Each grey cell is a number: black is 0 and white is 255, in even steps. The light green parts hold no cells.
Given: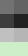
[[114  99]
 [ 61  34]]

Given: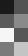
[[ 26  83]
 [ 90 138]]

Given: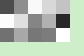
[[ 77 143]
 [252 223]]

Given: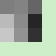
[[126 131]
 [186 139]]

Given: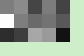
[[126 139]
 [252 126]]

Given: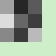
[[162  38]
 [220 103]]
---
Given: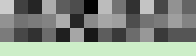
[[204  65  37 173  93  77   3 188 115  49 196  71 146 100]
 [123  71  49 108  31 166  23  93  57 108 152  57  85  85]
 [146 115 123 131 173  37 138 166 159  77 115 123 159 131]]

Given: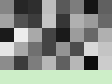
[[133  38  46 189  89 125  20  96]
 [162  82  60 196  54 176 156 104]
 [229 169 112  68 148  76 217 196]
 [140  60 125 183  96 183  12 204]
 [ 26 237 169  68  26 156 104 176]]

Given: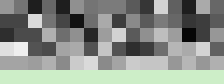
[[151 116  30 103  30 144 116 123 123  90  54 211  96  30 170 103]
 [ 46  75  75 176 110 144  38 157 211  90 144 190 157   6  61 151]
 [224 238  83  75 164 170  83 197  83  46  61 110 182 170 211  96]
 [164 164 157 176 138 203 218 138 164 203 197 197 151 182 151 176]
 [ 69  69 218 116  69  18 110 170  61 138  90 123 103  54  61  90]]

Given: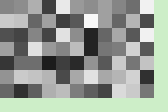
[[102  48  94 175 188 125  94  68 218 202 118]
 [202 195 102 160  62  88 248 160 102 181  74]
 [ 54 110 110  28  62  41 147  88 202 118 195]
 [ 80  68 133  68 225 141  35 102 168  88 241]
 [133 141 175  62 233 153 141 160 133 110 241]
 [147 202 195 181  74 168 225 168 181 210  48]
 [160  80 225 153 133 188  35 118 125 210  88]]

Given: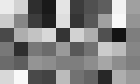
[[235 210  46  25 228  60  80  94 242 160]
 [203 134  60  32 222  52  88 160 248 148]
 [216 248  73  67 187 114 100  39 174 154]
 [120  46 120 107 154  88 114 203 187 134]
 [107  94 148 141 126 126 141 166 141 126]
 [ 73 174 195 216  52 210 174  80  19 126]]

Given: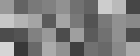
[[213  56 105 171 145  63 113 105 137 171]
 [153  99 121 129 145 113  99 205 186  70]
 [ 76  83 129 153  76 159  91 113 145  76]
 [199 179 165  91 165 121  83 121 145 137]]

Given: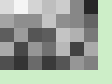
[[ 93 156  85  93 196 177 121]
 [ 79  52 106  58  85 150 128]
 [164 142 142 196 142 135 100]
 [170  72 150 113 184  66 170]
 [219 245 212 190 204 135  39]]

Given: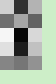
[[111 166  98]
 [133 118 146]
 [208  49 179]
 [224  29 193]
 [246   7 216]]
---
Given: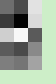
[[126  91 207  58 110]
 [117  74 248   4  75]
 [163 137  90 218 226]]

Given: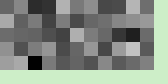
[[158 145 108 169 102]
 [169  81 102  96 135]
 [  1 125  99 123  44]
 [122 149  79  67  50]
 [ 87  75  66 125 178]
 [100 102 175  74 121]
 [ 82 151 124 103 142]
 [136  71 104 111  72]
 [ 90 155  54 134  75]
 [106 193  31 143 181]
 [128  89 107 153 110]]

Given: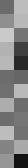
[[150 131 189 109 173 112 108 184 178 202 143 107]
 [ 19 169 114 118 109 186 102  41  64 117 184 189]]

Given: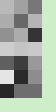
[[ 39 229  95 205 145 172 185]
 [110  42  62 196 172 104 161]
 [110 141 153 201  52 181 119]]

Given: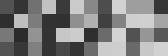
[[ 83 120  47  82]
 [ 55  43 191  52]
 [128 147 124 113]
 [ 51  51  50 194]
 [ 72 199  49  58]
 [ 51 204 144 203]
 [107  47 176 136]
 [204 107  64  77]
 [206 211 131 210]
 [105  82 207 158]
 [200 150 208 158]
 [210  88 165  54]]

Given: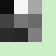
[[ 42  67  14]
 [ 38 119 246]
 [127 107 167]]

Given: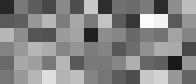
[[118 105 131 183  90  40]
 [153 168 153 141  95 121]
 [182 158 182  85 151  93]
 [222 120 172  81 183  71]
 [179 182 134 155 124 137]
 [190  89 149 163 167  78]
 [132 121 124  32 123 199]
 [118 121 131 141 195  45]
 [ 92 134  87 133  91 112]
 [ 77 174 109 104  55 108]
 [200 102 144 124 251 122]
 [210  95 173 114 241  43]
 [151  25 170 163  90 142]
 [100 149  71 132 149 188]]

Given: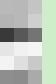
[[142 243 229  57 180 185]
 [140 223 241  88 184 184]
 [170 201 245 116 207 196]]
